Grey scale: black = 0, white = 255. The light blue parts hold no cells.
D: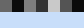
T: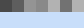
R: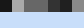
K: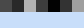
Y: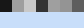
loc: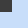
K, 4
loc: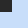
K, 2
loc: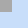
R, 2
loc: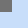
T, 6

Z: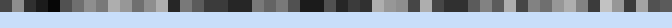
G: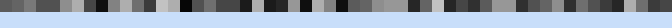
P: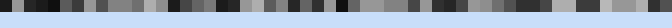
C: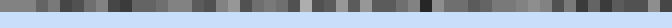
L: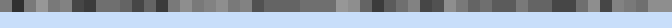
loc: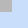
P, 51
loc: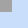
Z, 54

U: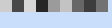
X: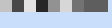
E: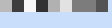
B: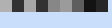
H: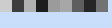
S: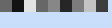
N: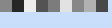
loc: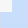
E, 3
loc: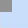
X, 5
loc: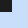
H, 4
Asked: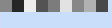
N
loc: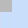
E, 1

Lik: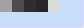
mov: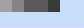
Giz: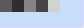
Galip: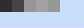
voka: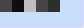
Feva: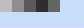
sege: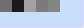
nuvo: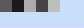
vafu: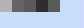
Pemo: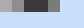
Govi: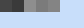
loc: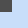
Lik, 2
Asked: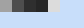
Lik
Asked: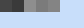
Govi
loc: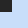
Lik, 4
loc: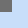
sege, 1
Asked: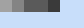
mov
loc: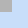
vafu, 1

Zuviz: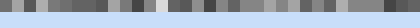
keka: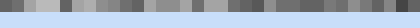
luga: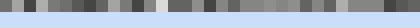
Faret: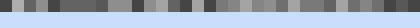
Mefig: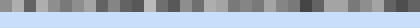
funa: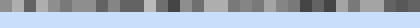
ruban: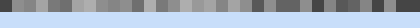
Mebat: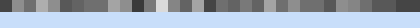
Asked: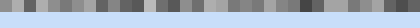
Mefig
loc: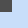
Mefig, 34
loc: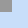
ruban, 17

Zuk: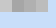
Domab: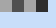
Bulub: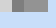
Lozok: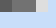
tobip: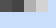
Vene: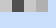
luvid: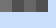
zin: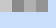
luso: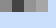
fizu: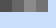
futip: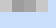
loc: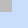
Zuk, 4
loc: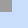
futip, 2
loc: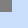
Bulub, 2
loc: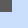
Lozok, 1

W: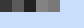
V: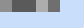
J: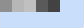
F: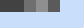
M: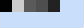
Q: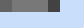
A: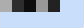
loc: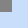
W, 4
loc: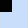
M, 1
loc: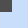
M, 4

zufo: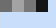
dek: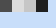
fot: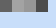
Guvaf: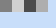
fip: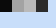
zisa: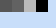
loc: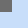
zufo, 1
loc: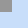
fot, 3
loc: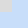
dek, 2
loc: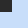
fip, 4
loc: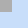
Guvaf, 4
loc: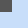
zisa, 1

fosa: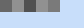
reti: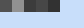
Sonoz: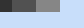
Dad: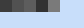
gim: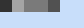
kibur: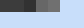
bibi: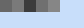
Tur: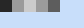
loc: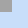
gim, 2
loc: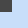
reti, 4

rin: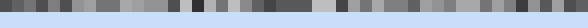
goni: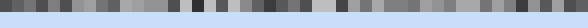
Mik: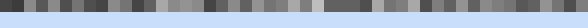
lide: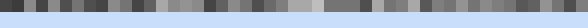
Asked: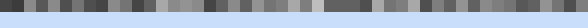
Mik
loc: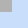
rin, 18
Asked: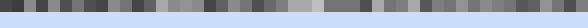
lide
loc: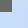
lide, 23

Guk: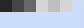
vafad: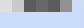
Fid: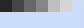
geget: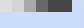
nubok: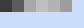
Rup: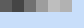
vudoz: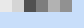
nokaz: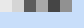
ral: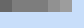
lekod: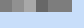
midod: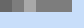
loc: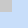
vafad, 2
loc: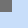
Rup, 3
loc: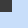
nubok, 1
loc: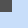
vudoz, 3
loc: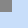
Fid, 4

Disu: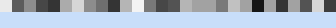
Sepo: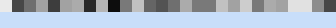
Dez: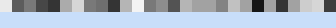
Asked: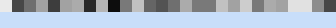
Sepo
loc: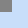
Dez, 19

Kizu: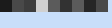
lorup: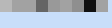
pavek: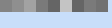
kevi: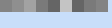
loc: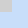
Kizu, 4
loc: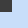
Kizu, 3
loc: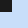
Kizu, 1
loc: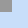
lorup, 5

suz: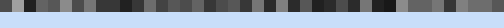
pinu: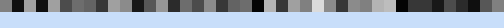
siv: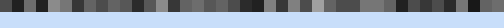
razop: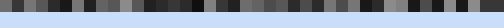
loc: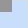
pinu, 14
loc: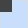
suz, 14

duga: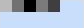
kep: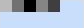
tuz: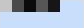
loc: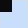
tuz, 3
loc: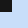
tuz, 5

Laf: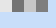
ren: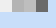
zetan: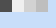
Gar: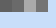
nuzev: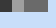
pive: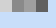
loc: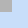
ren, 2
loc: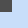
zetan, 1
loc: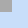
Gar, 3
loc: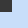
nuzev, 1
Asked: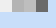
ren
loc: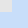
Laf, 1
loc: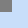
Laf, 4

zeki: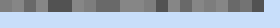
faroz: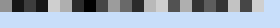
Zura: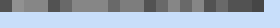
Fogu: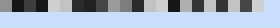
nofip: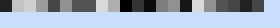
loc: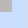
faroz, 13
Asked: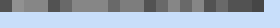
Zura
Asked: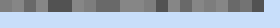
zeki
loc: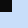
nofip, 13
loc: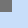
zeki, 21
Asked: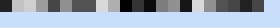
nofip
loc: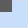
faroz, 18

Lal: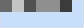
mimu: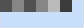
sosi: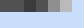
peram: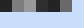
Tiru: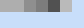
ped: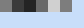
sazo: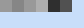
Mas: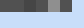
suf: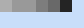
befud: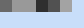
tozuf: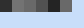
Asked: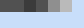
sosi
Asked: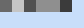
Lal
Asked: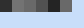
tozuf
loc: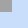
befud, 6
